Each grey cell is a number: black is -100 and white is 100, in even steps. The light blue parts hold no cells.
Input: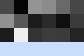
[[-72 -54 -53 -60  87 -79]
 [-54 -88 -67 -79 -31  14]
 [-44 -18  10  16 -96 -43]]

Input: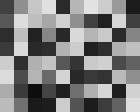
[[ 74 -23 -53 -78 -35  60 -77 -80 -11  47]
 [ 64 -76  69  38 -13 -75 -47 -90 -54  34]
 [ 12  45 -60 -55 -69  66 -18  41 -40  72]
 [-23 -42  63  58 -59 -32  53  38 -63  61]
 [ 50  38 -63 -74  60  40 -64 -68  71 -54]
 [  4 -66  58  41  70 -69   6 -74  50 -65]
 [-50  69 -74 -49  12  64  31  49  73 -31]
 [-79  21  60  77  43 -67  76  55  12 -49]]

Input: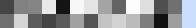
[[ 24 -87  -2  47  65  53 -34  26 -29 -47 -29  67 -12]
 [-12 -38  74  98 -22  29  79  94 -84  83   4   1 -46]]

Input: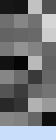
[[-90 -20   1   5]
 [ 21  40 -59 -69]
 [ -9 -18 -53 -34]
 [-19 -55 -16   5]
 [-24  46 -96 -87]
 [-19   3  15  -5]
 [ 61 -18 -20 -22]
 [ 67 -11   5 -13]
 [-36  52 -84 -82]]

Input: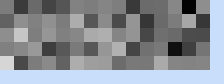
[[  4   3   4  33  -6  -5 -15  22  24  36 -23   8  -3 -43  68]
 [ -8 -50 -88  -5 -11 -46  39  18 -32  -4 -31 -51  20   7   0]
 [-41 -40 -17 -13 -44  16   4  37  33   6   0  18  -1  55  11]
 [-57  31  -3 -17 -58  17 -41   9 -32  36  -3  13   1  12 -23]
 [ 11 -98   6 -15 -16 -55  -1   4  -2   2 -33 -47 -17 -54  -3]]

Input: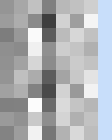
[[ 48  70  40  -7  90  23   3]
 [ 52  38  66  11  58  14  21]
 [ 43  54  71 -17  98   1   0]
 [ 90  20  65 -43   2  37  26]
 [ 78  57  29 -27  35  50  16]
 [ 52  59  42   9  68  27  14]
 [ 38  54  61  13  88   9  12]
 [ 51  69  47 -28  96  19  -2]
 [ 91  24  65 -51   8  36  22]
 [ 62  51  44   0  51  31  17]]

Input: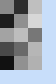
[[ 39  14 -87]
 [ 43 -18 -43]
 [ -7  48  28]
 [ 69  13 -77]
 [ 50 -64   9]]

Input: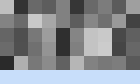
[[-30  -2  -6   2  43 -24   9  -6  37 -67]
 [-19 -46  60  53   0 -63  16 -12 -37 -16]
 [-25 -43  58  53   4 -63  23  -6 -38 -21]
 [-48  20 -12   6 -27   1  31  58 -16   3]
 [ 25 -29  -3 -18 -58   1 -27 -18 -60  50]]

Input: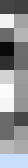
[[ 33  44]
 [ 22 -18]
 [-45 -18]
 [ 16  92]
 [ 19  97]
 [ 22  65]
 [-16 -63]
 [-15 -93]
 [ 42 -18]
 [ 28  90]
 [-50 -46]]
